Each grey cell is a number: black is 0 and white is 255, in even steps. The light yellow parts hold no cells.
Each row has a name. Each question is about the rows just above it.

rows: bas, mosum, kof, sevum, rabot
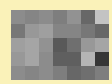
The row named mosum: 119,152,159,133,133,119,103
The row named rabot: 140,133,140,126,103,111,126
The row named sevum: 152,165,140,95,95,181,54
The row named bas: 140,133,140,126,146,103,195

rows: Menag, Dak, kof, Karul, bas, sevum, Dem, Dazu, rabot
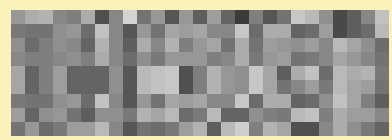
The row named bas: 165,100,127,157,100,100,100,143,86,185,193,199,80,127,178,151,143,199,165,94,172,193,108,185,172,178,121
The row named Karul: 135,127,127,135,143,127,172,135,108,143,121,151,151,151,127,135,172,121,151,157,115,121,135,165,151,135,115
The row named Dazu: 157,100,143,151,115,94,143,143,121,178,165,185,108,121,185,100,100,143,127,121,185,193,127,172,157,157,135

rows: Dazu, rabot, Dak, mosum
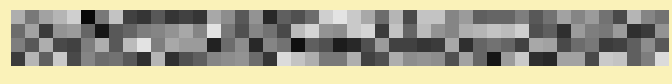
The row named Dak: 126,88,174,73,65,126,174,88,187,227,126,168,155,155,34,108,141,40,133,114,15,95,80,28,40,80,155,65,65,53,59,168,47,101,114,101,65,168,162,73,108,120,59,65,95,141,88
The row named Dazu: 174,120,162,181,207,8,120,195,65,53,88,53,65,53,168,141,88,147,40,95,80,108,207,227,201,168,108,181,73,195,195,133,155,95,101,101,126,88,114,162,133,155,114,73,181,133,114

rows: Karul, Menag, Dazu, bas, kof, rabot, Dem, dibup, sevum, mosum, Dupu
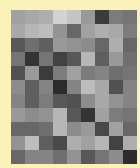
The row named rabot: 140,95,132,44,132,189,168,81,132
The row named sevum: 103,103,111,182,140,153,73,161,103
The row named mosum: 147,189,95,73,174,161,182,66,174
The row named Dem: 132,95,124,88,81,140,168,147,132

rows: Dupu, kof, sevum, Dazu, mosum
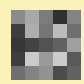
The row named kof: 61,174,117,188,111
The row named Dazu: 61,203,154,203,89
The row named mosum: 111,131,146,75,97

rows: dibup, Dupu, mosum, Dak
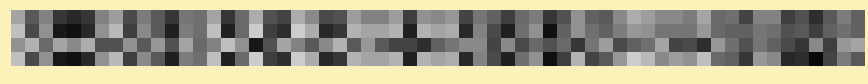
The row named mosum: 145,178,105,164,137,172,81,81,145,89,151,81,164,105,130,191,145,24,81,164,130,89,137,178,89,151,89,68,68,46,97,117,137,137,68,137,74,105,81,105,54,117,157,74,97,111,164,68,74,46,151,111,81,117,97,74,54,137,62,151,164
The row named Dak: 191,74,145,24,16,40,145,185,62,137,89,32,124,111,191,32,105,204,62,46,204,172,40,54,178,164,164,178,32,178,164,172,40,130,74,32,111,145,16,62,178,68,89,151,204,185,137,157,145,191,105,97,54,151,137,40,46,9,68,124,89
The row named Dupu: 191,74,145,24,16,40,145,185,62,137,89,32,124,111,191,32,105,204,62,46,204,172,40,54,178,164,164,178,32,178,164,172,40,130,74,32,111,145,16,97,145,111,97,124,151,145,117,117,117,151,105,97,97,117,111,81,89,62,97,111,97

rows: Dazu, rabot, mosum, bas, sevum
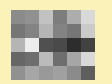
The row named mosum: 181,237,80,74,45,66
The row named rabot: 118,131,181,131,118,202
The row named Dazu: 139,145,194,125,173,217

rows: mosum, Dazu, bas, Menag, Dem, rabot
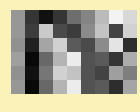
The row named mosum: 151,53,17,53,110,132,187,243,216
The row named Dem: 145,17,118,209,195,82,67,159,126
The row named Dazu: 151,60,202,74,60,139,195,67,209

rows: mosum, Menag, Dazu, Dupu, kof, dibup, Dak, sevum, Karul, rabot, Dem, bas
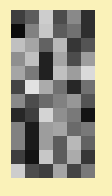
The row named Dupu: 143,192,33,165,76,157
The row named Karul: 129,27,157,165,106,121
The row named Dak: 137,76,106,129,151,84
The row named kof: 165,121,33,192,157,218

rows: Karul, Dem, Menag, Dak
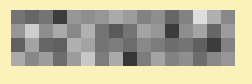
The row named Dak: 170,136,156,109,156,199,124,170,54,124,163,130,142,109,136,150
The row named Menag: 96,163,102,96,176,163,116,124,109,136,124,109,116,96,60,130
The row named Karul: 116,102,116,60,150,142,150,170,156,130,142,102,130,221,176,136
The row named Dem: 150,205,142,170,136,176,116,89,116,163,150,60,142,163,102,156

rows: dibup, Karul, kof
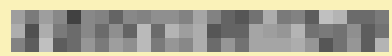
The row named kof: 130,93,192,93,107,150,122,158,143,186,122,150,136,173,107,150,114,165,165,165,173,150,86,114,150,93,180
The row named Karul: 173,80,173,122,107,136,107,143,100,186,107,180,158,173,86,100,100,165,158,150,180,114,122,114,143,93,114
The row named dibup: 158,122,158,136,65,136,130,100,136,130,143,143,130,165,130,100,86,114,173,122,130,93,192,180,107,107,122

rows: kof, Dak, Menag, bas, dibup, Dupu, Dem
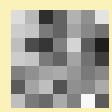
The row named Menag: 190,76,54,128,212,91,30
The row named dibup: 128,144,164,170,150,122,136

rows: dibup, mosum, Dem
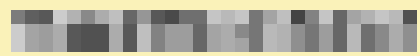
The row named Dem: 204,164,157,172,88,81,81,172,88,191,130,157,157,103,164,172,164,118,185,178,143,118,157,103,185,111,137,172,143
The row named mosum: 204,164,157,172,88,81,81,172,88,191,130,157,157,103,164,172,137,118,185,178,143,118,157,103,185,111,137,172,143
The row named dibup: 124,95,88,204,178,137,172,191,103,150,88,74,111,111,197,185,197,118,164,191,68,130,197,103,164,178,197,185,81

